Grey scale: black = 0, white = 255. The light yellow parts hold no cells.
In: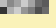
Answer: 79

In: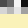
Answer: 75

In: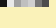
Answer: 76

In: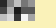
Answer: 41

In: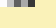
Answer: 96

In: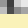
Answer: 75

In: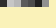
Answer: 45

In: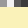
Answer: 89

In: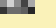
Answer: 53

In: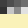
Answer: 62
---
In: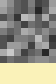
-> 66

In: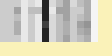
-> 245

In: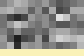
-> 129

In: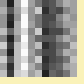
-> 190

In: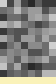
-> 109

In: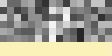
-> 184

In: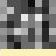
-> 178
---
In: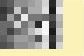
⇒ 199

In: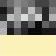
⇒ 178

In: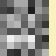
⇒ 43

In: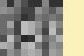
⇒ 174

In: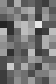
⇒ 126

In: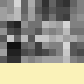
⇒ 99
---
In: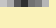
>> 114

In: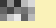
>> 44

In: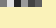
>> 154

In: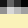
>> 100

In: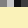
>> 201

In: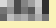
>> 160

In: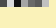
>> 105

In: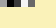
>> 59
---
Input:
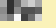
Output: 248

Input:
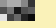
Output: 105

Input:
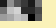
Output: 194

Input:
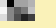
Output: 78

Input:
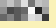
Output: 89

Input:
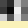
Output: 223

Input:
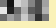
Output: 132

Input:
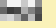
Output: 173

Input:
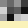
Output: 193
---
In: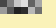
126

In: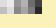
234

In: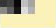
65

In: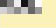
129

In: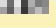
109

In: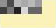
75
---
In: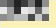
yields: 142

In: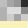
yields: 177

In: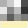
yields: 163

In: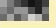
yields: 107

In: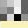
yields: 81

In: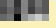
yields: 103

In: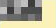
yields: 121

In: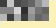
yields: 183
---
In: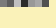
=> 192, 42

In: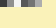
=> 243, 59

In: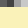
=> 200, 66

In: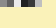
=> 235, 32

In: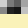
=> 207, 22

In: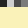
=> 207, 35

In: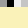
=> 240, 2

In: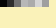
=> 213, 5
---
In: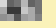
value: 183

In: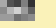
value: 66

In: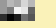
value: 169

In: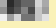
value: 101

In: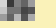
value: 129

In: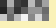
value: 186

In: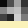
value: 80

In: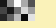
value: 252

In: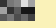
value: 132
